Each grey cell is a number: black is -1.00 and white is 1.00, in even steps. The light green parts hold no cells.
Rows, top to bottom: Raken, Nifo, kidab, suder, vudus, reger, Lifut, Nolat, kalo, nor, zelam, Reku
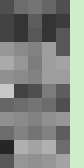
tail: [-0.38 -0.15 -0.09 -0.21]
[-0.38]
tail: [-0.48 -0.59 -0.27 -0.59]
[-0.53]
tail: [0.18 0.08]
[ 0.02  0.23 -0.32]
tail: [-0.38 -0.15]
[-0.09 -0.21 -0.38]
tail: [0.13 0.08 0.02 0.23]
[0.23]

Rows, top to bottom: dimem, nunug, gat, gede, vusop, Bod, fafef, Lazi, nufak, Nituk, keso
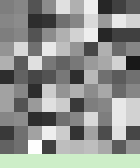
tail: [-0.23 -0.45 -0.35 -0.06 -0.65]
[ 0.44 -0.12 -0.29 -0.12]
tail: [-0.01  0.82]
[0.65]
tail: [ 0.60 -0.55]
[-0.01  0.05  0.82  0.65]
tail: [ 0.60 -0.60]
[ 0.27 -0.40  0.76 -0.45]
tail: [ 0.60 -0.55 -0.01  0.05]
[0.82 0.65]
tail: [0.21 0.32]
[ 0.65 -0.81]

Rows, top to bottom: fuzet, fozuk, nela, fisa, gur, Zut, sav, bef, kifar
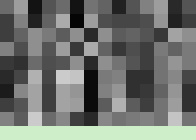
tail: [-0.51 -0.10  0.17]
[-0.04]
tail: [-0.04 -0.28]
[ 0.12 -0.68  0.12 -0.28 -0.22 -0.34 -0.56  0.28  0.12]
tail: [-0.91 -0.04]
[ 0.01 -0.62 -0.62 -0.10  0.06 -0.45]
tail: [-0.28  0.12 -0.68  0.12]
[-0.28 -0.22 -0.34 -0.56  0.28  0.12]
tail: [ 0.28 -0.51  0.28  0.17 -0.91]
[ 0.01  0.17 -0.62 -0.56 -0.22  0.17 -0.62]

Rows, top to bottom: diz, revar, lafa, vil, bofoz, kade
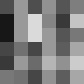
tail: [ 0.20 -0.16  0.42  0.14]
[0.60]
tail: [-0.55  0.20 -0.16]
[0.42 0.14 0.60]
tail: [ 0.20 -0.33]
[-0.06]
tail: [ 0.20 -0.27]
[0.31]
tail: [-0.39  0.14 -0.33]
[-0.01]
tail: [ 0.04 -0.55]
[0.54]
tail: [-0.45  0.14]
[-0.27  0.31]

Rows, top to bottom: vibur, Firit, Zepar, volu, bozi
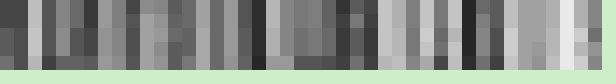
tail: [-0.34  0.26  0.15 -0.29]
[-0.06  0.32 -0.18  0.15 -0.23 -0.70  0.20  0.20 -0.34 -0.34 -0.39 -0.50
 -0.12 -0.50  0.43  0.49  0.04  0.32 -0.45  0.49 -0.65 -0.12 -0.50  0.54
  0.26  0.15  0.49  0.83  0.60  0.04]
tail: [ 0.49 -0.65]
[-0.12 -0.50  0.54  0.26  0.15  0.49  0.83  0.60  0.04]
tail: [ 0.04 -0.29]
[-0.18  0.26 -0.18  0.20 -0.34 -0.65  0.43  0.04 -0.06 -0.01 -0.23 -0.60
 -0.29 -0.45  0.54  0.38 -0.01  0.54 -0.06  0.54 -0.70 -0.18 -0.29  0.49
  0.26  0.26  0.38  0.83  0.38  0.04]
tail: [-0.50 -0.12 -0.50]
[ 0.43  0.49  0.04  0.32 -0.45  0.49 -0.65 -0.12 -0.50  0.54  0.26  0.15
  0.49  0.83  0.60  0.04]
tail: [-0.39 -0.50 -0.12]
[-0.50  0.43  0.49  0.04  0.32 -0.45  0.49 -0.65 -0.12 -0.50  0.54  0.26
  0.15  0.49  0.83  0.60  0.04]

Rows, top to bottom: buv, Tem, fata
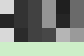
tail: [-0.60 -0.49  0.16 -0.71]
[-0.17]
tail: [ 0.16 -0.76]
[-0.17]
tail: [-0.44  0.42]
[0.21]
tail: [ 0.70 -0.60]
[-0.49  0.16 -0.76 -0.17]
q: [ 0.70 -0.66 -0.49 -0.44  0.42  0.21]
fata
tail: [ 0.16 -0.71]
[-0.17]
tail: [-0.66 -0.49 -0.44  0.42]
[0.21]

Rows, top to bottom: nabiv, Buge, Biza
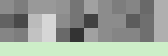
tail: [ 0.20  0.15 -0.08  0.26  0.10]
[-0.02  0.04 -0.18  0.37]
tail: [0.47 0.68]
[ 0.10 -0.08 -0.49  0.10  0.10 -0.28 -0.13  0.37]
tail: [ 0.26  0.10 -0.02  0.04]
[-0.18  0.37]
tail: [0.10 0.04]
[ 0.04 -0.13  0.37]
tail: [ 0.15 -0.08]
[ 0.26  0.10 -0.02  0.04 -0.18  0.37]
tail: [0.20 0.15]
[-0.08  0.26  0.10 -0.02  0.04 -0.18  0.37]

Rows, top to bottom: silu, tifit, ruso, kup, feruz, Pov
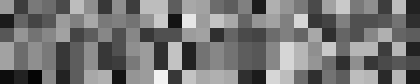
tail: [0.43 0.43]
[-0.52  0.43 -0.73]
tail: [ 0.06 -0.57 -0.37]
[-0.37  0.22  0.27 -0.63 -0.21 -0.42 -0.47 -0.15  0.00 -0.21  0.32 -0.63
 -0.21 -0.37  0.06  0.38 -0.21 -0.27]
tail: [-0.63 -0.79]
[ 0.68  0.48 -0.15 -0.63 -0.10 -0.27  0.48  0.43 -0.68  0.43 -0.79]
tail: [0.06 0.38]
[-0.21 -0.27]
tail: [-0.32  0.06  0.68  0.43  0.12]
[ 0.58 -0.15  0.43  0.43 -0.52  0.43 -0.73]

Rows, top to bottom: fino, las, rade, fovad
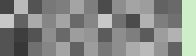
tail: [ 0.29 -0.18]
[ 0.05  0.56 -0.12 -0.41  0.40 -0.01 -0.12]
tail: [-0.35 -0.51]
[-0.35  0.11 -0.18  0.23  0.17 -0.29  0.11 -0.01 -0.29  0.23  0.40]
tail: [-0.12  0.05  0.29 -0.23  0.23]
[-0.06  0.11  0.34  0.46  0.17 -0.23]
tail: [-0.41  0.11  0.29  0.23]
[-0.23 -0.18]
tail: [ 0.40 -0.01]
[-0.12]
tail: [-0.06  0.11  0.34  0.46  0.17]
[-0.23]

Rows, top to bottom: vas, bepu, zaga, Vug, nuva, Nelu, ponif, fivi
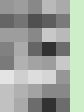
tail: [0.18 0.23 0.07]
[0.45 0.33]
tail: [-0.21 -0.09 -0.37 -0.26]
[-0.04]
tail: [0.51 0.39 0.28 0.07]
[0.07]

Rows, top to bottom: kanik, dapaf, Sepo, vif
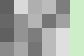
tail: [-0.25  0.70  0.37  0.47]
[-0.02]
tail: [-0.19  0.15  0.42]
[-0.08  0.26]
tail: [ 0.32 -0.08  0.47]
[0.75]

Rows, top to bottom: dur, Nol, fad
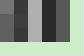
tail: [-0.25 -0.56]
[ 0.37 -0.67 -0.31]
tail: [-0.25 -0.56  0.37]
[-0.67 -0.31]
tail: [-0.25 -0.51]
[ 0.37 -0.67 -0.31]
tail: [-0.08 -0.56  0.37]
[-0.67 -0.31]
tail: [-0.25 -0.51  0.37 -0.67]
[-0.31]
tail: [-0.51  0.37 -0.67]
[-0.31]
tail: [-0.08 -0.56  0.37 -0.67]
[-0.31]

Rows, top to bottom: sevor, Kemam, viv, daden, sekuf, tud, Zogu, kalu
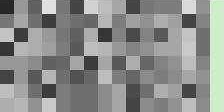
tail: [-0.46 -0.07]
[-0.02 -0.02  0.70  0.14]
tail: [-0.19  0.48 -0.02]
[-0.19  0.09 -0.02  0.09  0.30  0.14]
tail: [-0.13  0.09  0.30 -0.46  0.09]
[-0.02  0.14  0.48  0.09]
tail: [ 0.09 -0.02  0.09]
[0.30 0.14]
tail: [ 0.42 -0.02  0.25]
[ 0.14  0.36  0.25 -0.46  0.03]
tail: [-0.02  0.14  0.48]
[0.09]

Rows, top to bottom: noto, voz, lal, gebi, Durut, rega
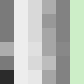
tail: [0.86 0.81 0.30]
[0.02]
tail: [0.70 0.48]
[0.02]
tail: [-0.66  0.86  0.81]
[0.30 0.02]
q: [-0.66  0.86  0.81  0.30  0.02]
rega
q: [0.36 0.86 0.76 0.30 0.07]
gebi
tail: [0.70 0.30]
[0.02]

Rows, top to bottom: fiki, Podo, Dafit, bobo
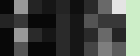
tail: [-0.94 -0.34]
[-0.94 -0.94 -0.67 -0.83 -0.46 -0.01 -0.29]
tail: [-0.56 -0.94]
[-0.94 -0.67 -0.83 -0.34 -0.56 -0.56]
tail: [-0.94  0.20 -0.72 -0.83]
[-0.72 -0.88 -0.67 -0.18  0.79]
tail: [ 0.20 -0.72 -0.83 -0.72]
[-0.88 -0.67 -0.18  0.79]
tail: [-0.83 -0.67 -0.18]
[-0.72]

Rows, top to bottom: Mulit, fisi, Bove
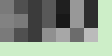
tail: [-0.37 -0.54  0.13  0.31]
[-0.15  0.47]
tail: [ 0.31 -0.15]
[0.47]

